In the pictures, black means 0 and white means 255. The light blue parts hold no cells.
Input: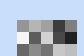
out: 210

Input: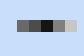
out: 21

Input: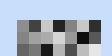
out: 212

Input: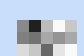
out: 168

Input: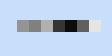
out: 53

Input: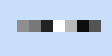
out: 254
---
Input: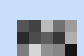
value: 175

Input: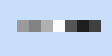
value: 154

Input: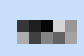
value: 163

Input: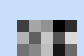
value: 190

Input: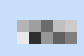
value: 192

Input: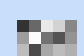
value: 211
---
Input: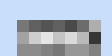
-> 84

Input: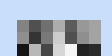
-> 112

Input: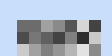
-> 161

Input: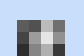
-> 187

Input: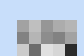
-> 150

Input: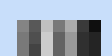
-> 192

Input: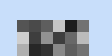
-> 94

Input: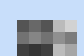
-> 84

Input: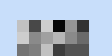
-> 205

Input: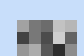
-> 108
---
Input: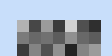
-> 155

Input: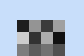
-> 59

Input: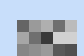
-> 175

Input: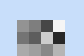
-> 70

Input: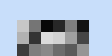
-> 8

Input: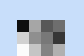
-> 88

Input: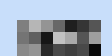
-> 148
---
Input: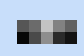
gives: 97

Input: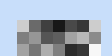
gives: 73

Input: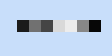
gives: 236

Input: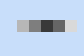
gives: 217

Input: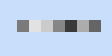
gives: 58

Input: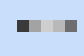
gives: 110

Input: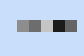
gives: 99

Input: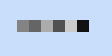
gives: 203

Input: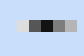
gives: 181
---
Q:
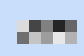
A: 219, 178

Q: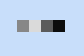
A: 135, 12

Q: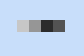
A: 199, 83

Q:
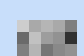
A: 205, 146

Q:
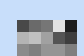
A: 73, 127

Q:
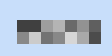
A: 64, 76

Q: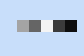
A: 164, 14

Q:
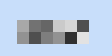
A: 168, 226

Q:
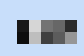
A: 24, 150
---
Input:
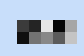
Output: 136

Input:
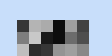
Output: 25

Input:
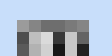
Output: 218

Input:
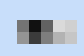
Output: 126

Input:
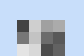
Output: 108

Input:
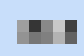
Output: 128
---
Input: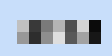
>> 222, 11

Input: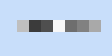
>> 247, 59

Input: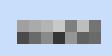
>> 200, 53

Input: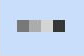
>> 212, 54

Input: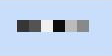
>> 240, 13

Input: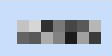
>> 214, 27

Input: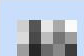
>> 251, 38
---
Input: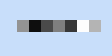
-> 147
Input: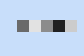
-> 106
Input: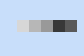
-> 215
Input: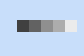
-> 64
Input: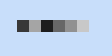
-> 56
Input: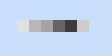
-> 225
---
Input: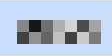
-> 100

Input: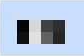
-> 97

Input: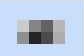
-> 75

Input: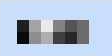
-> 174

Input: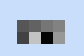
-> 5

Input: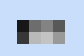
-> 195
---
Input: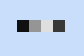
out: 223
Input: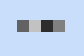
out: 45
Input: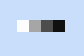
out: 77
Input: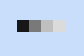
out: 191
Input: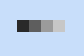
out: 155
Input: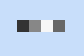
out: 246
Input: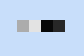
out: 8
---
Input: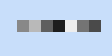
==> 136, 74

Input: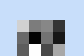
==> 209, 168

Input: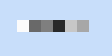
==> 251, 167

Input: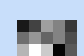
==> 25, 89

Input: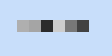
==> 175, 66

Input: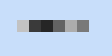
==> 194, 121
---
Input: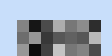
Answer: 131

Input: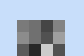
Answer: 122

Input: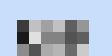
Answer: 59

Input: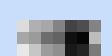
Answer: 220

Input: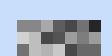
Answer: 135

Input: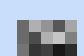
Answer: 106

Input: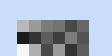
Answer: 184

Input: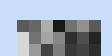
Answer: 90
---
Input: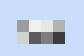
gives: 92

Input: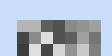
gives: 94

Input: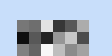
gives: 150

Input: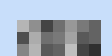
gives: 163

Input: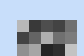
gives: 175

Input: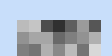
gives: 127
